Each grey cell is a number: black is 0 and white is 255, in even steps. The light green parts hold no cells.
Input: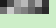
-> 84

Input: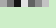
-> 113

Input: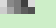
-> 137

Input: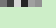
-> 61

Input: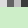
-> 99

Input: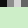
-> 141
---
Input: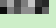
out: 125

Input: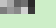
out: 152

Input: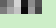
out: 167

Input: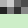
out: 119

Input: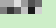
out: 54

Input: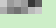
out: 128

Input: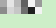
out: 214

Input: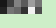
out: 116

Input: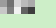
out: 127

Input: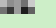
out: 56
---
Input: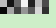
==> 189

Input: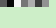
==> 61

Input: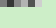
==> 83

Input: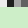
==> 166

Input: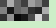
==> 130

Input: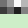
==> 249

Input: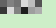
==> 189

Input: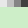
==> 133
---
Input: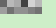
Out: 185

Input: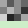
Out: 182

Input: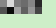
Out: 217

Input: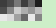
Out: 133

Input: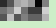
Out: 139

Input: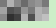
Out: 80
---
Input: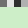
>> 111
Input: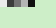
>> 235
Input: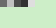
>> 107
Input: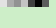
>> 226
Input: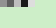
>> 146
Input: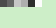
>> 75
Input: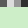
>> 90
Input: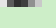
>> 229
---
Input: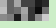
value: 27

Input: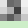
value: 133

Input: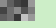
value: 55

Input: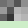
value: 195

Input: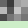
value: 146

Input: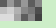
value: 164

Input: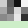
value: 231

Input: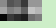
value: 42

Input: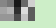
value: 76

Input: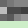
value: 133
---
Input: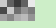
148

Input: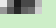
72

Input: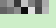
84

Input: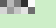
49

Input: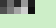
153

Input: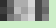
75
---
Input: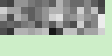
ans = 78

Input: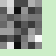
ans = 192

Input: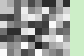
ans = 197

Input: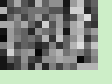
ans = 21

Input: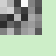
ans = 208

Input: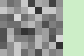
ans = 159
